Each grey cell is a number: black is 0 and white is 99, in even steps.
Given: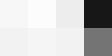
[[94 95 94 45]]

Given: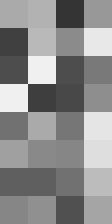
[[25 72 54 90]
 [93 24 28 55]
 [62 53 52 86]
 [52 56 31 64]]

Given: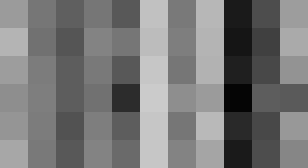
[[70 44 33 51 46 73 49 70  8 25 66]
 [55 49 36 44 17 79 55 60  2 36 35]
 [65 47 34 51 41 77 51 64 10 30 52]]

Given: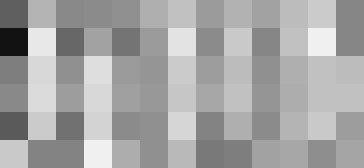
[[ 7 90 40 63 45 60 88 54 78 52 75 93 52]
 [53 85 61 84 62 59 77 65 75 58 67 75 75]
 [78 51 51 93 67 56 72 47 49 63 65 55 64]]

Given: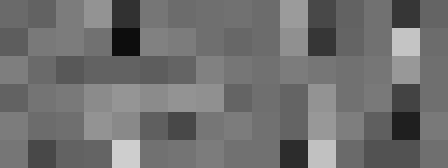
[[36 47 48 44  5 50 48 43 40 42 56 21 39 44 76 42]
 [38 45 47 54 58 54 57 56 39 43 39 57 44 47 26 43]
 [46 28 38 39 80 44 45 48 44 44 17 75 41 32 32 43]]

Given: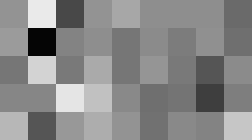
[[60  2 51 55 46 54 48 56 43]
 [52 52 89 75 53 43 45 24 49]]

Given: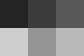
[[80 58 72]]

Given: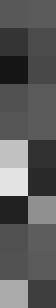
[[20 29]
 [31 35]
 [75 19]
 [13 56]
 [32 35]]
